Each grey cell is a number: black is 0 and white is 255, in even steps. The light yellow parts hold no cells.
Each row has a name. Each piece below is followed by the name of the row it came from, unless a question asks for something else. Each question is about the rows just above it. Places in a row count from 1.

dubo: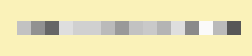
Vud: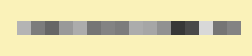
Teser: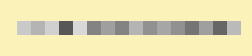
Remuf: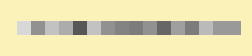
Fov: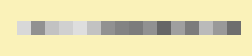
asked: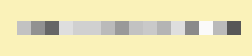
dubo
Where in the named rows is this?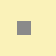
dubo, 13

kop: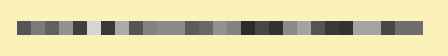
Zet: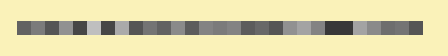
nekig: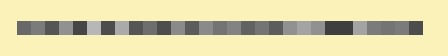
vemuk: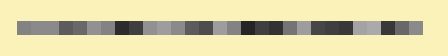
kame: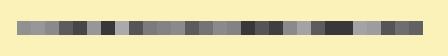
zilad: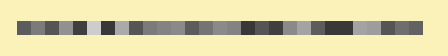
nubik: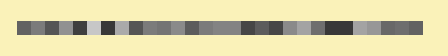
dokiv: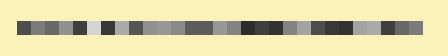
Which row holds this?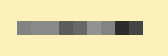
kop
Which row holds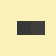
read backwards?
vemuk
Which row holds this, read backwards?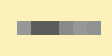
dokiv
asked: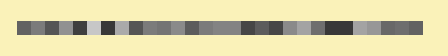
nubik
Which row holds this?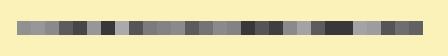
kame

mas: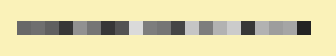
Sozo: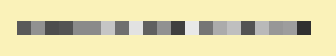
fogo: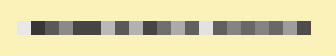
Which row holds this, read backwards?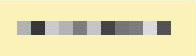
mas
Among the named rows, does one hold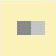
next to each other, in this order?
yes
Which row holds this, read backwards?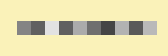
fogo
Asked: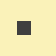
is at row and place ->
Sozo, 12
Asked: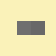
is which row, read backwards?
mas

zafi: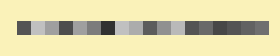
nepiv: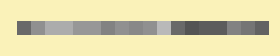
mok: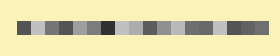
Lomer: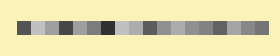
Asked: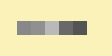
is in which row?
nepiv
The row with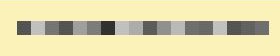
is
mok
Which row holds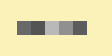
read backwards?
zafi
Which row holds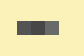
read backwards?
zafi
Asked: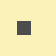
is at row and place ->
zafi, 4

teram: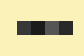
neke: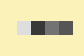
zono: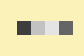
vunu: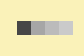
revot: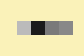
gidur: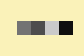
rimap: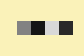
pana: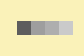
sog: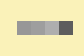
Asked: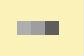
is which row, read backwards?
pana
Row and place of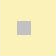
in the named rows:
zono, 2
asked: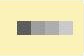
pana
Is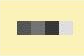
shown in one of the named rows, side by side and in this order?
no
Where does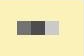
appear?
gidur

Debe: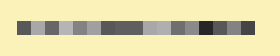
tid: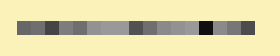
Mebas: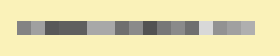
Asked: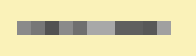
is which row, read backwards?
Mebas
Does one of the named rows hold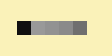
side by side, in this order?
no
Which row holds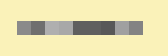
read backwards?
Debe

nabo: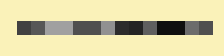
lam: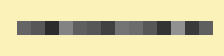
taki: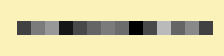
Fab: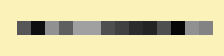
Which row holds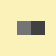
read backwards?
lam
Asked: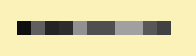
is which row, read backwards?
nabo
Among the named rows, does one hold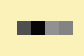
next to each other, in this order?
yes

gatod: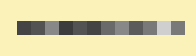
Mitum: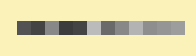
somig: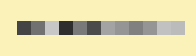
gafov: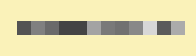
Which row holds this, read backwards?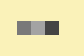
gafov
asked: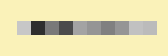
somig
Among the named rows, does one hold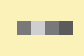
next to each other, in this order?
no
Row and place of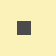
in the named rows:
somig, 6

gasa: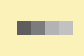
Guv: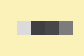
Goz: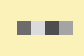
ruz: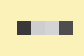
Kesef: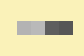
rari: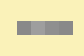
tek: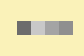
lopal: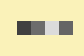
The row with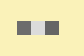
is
lopal
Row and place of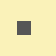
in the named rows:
Kesef, 4
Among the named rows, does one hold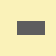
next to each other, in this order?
no

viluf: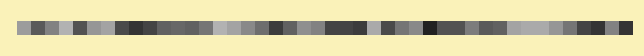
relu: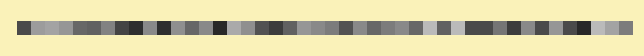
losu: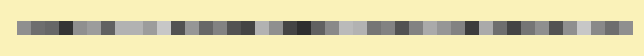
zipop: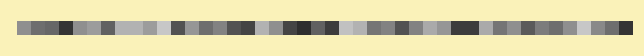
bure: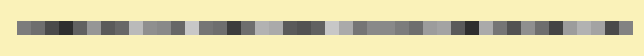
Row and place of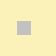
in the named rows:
zipop, 24
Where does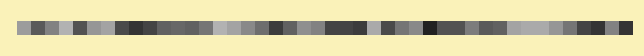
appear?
viluf
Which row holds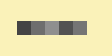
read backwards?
bure

